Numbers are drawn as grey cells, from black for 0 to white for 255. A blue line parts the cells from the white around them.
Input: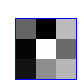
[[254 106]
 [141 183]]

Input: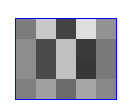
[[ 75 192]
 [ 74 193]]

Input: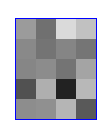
[[116 133]
 [140 116]]

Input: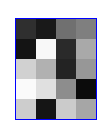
[[248  42]
 [177  35]]

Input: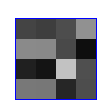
[[137  73]
 [ 20 194]]

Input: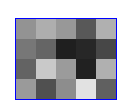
[[101  31]
 [201 155]]

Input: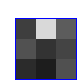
[[51 68]
 [29 80]]
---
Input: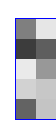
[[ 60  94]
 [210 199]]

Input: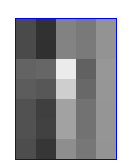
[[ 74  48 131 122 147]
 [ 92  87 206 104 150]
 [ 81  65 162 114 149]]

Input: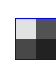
[[72 34]]

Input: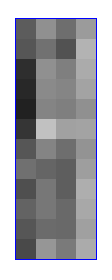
[[ 86 113  82 179]
 [ 40 138 133 163]
 [ 53 193 161 163]
 [112 101  94 158]
 [ 99 119 105 168]
 [ 73 150 122 171]]

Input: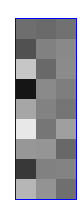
[[ 81 129 137]
 [ 21 138 126]
 [232 118 159]
 [ 56 129 131]]

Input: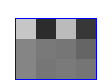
[[133 121 118 101]]

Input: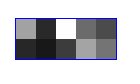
[[ 39  24  60 164 116]]

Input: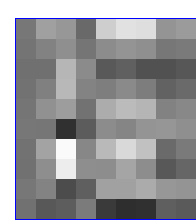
[[116 130 143 117 140 148 143 119 122]
 [114 128 184 131 126 138 125  98 106]
 [119 118  48  92 140 133 148 150 143]
 [113 142 237 142 141 165 141  88 102]
 [113  88  93 123  58  46  48  95  90]]

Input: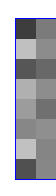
[[192 140]
 [176 141]
 [135 143]
 [ 80 135]]
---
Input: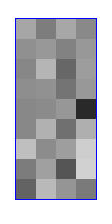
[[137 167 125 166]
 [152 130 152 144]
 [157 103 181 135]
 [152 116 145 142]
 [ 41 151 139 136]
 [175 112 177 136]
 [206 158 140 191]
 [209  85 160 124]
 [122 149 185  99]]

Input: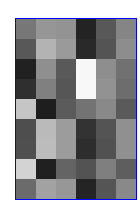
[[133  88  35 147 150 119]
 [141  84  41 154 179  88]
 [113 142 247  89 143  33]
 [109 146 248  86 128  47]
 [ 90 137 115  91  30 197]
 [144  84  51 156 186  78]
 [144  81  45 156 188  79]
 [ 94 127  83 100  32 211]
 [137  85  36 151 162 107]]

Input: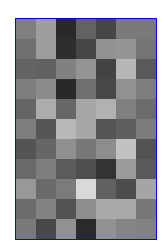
[[122 122  70  98  41 158 127]
 [116 149 146  70  46 157 112]
 [ 89 182  67 148 129  97  99]
 [125 145  72 112  41 140 126]
 [107 127 177 166 103 172 101]
 [124  94  85 167 184  86 126]
 [ 82 194 141 120 143 102  84]
 [ 89 156  51  78  91 126 105]
 [165  77  97 217 123 106 152]
 [120 168 169 142  82 131 107]
 [130 132 145  42 145  72 122]]

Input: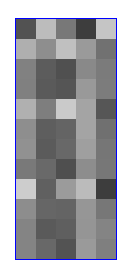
[[197  61 120 188  82]
 [113 154 192 142 175]
 [123 137  80  92 129]
 [124 153  85  90 128]
 [ 86 164 202 126 176]
 [112 164 100  94 142]
 [118 159 104  91 145]
 [119 141  79 105 121]
 [ 61 187 155  96 205]
 [119 150 100 102 141]
 [132 149  95  90 132]
 [127 154  83 104 132]]

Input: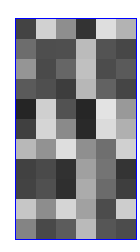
[[179 222  51 142 209  67]
 [ 71  83 187  79  78 109]
 [ 90  76 192 102  74 149]
 [ 69  98 183  61  79  90]
 [153 227  38  82 207  37]
 [176 219  41 138 213  64]
 [208 111 143 222 146 184]
 [ 52 116 160  49  74  65]
 [ 62 107 171  47  80  67]
 [205  76 161 213 141 198]
 [ 76  86 186  92  73 132]]

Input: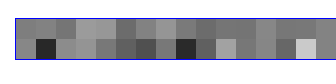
[[131 120 119 135 116 117 108 122 149 130 108 151 155 117 130 126]
 [131 202 103 134 119 162  96  42 120  80  96 120 148 140  40 135]]

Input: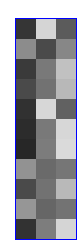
[[ 91 213  53]
 [135  74 140]
 [193 121  58]
 [184 114  74]
 [ 97 215  49]
 [215 121  44]
 [218 124  39]
 [118 106 146]
 [185 114  74]
 [115 102 150]
 [213 125  50]]

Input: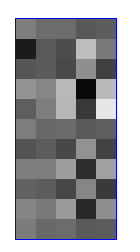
[[ 93  88 108 108 126]
 [121 189  77  89  27]
 [ 64 143  73  91  86]
 [186   9 184 134 147]
 [231  57 182 125  94]
 [ 94  90 107 104 125]
 [ 66 146  72  92  83]
 [160  45 157 125 126]
 [ 58 134  71  93  98]
 [143  41 154 121 133]
 [ 92  90 108 105 124]]
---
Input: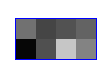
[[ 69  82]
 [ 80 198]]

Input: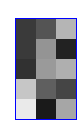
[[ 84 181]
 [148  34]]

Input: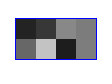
[[ 55 136]
 [195  29]]

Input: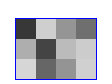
[[207 149]
 [ 68 187]]

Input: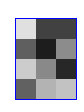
[[ 65  65]
 [ 29 140]]

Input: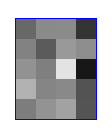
[[138 139]
 [ 91 153]]

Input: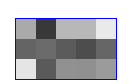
[[ 56 184]
 [107  91]]
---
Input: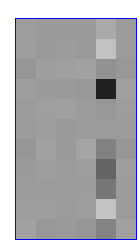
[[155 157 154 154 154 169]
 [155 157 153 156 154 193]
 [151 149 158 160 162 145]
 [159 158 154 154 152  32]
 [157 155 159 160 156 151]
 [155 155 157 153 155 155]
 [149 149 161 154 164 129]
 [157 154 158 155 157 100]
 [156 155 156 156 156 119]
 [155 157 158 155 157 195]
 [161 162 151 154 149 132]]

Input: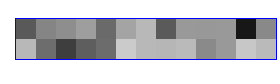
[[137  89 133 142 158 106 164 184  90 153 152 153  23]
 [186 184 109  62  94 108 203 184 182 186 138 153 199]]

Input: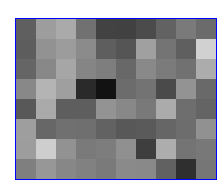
[[107  95 157 170 113  66  65  75  98 122]
 [209  93 146 156 139  94  85 160 116  95]
 [172 101 136 166 133 126 104 137 123 113]
 [105 136 180 159  42  18 108 115  74 147]
 [100  88 170  94  94 147 136 121 171 110]
 [145 158 103 112 111  98  88  90 102 109]
 [120 157 206 146 122 125 144  62 173 116]
 [118 127 151 135 129 122 138 137  97  47]]

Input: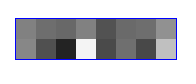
[[145 129 110 104 129  82 106 110]
 [192 135  80  35 244  74 111  72]]

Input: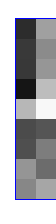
[[160  44]
 [139  57]
 [150  56]
 [189  21]
 [248 183]
 [ 85  75]
 [125  79]
 [108 149]
 [166 135]]

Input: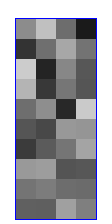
[[ 26 140 192 109]
 [115  51 111 167]
 [ 87 204  36 135]
 [ 85 180  56 118]
 [202 110 142  40]
 [149  85  72 152]
 [164  59  91 117]
 [ 87 153 157  84]
 [107 116 124 109]
 [127  96  95 160]]

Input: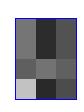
[[ 82 117  44]
 [ 82 117  44]
 [ 96  95 115]
 [ 76 194  41]]
